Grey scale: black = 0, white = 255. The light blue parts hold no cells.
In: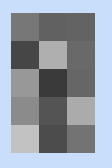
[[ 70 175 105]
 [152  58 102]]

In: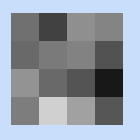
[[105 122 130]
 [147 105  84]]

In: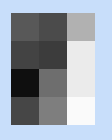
[[ 67  60 235]
 [ 15 110 235]]

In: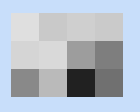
[[213 217 157]
 [137 186  33]]

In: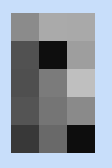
[[ 81  14 158]
 [ 79 123 191]]

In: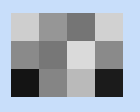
[[138 119 218]
 [ 20 133 186]]

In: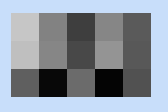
[[191 134  72]
 [ 95   8 107]]
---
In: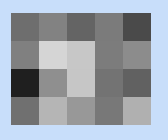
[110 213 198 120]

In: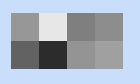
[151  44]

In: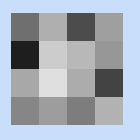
[111 204 172 178]

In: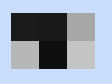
[27 15]

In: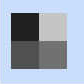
[ 32 113]

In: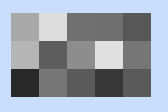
[168  93  90]
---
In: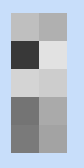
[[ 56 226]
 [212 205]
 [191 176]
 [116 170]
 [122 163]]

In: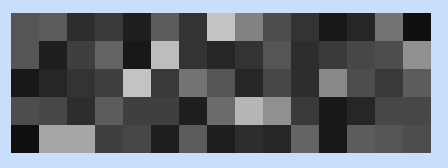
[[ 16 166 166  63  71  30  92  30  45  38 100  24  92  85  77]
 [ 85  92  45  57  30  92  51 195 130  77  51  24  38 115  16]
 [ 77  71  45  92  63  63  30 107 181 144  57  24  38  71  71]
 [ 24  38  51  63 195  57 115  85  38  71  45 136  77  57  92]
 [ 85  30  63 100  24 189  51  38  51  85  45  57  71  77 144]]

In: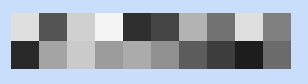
[[ 41 164 202 156 171 144  92  61  29 107]
 [223  84 208 243  47  69 179 114 223 128]]

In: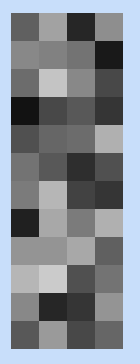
[[182 203  80 115]
 [108 196 136  72]
 [123 182  66  53]
 [ 32 168 123 176]
 [ 96 162  38 142]
 [ 88 154  72 102]
 [148 148 168  96]
 [136 129 115  25]
 [ 80 102 108 176]
 [115  88  46  80]
 [ 18  72  88  53]
 [136  38  53 148]]

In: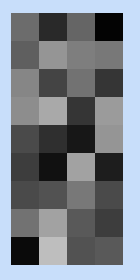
[[ 10 190  82  89]
 [141 169  53 155]
 [114 162  89  61]
 [ 95 149 126 120]
 [ 74  82 120  74]
 [134  68 114  53]
 [ 74  47  23 149]
 [108  41 101   3]
 [ 61  17 162  29]]

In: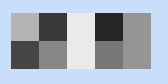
[[ 69 135 234 119 149]
 [180  56 234  37 149]]

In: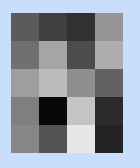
[[158 188 142  98]
 [112 165  76 173]
 [134  83 231  35]
 [ 91  63  49 150]
 [127   8 196  42]]

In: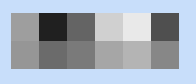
[[150 107 122 166 180 135]
 [158  32 100 208 233  79]]

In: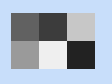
[[154 239  34]
 [ 97  60 199]]
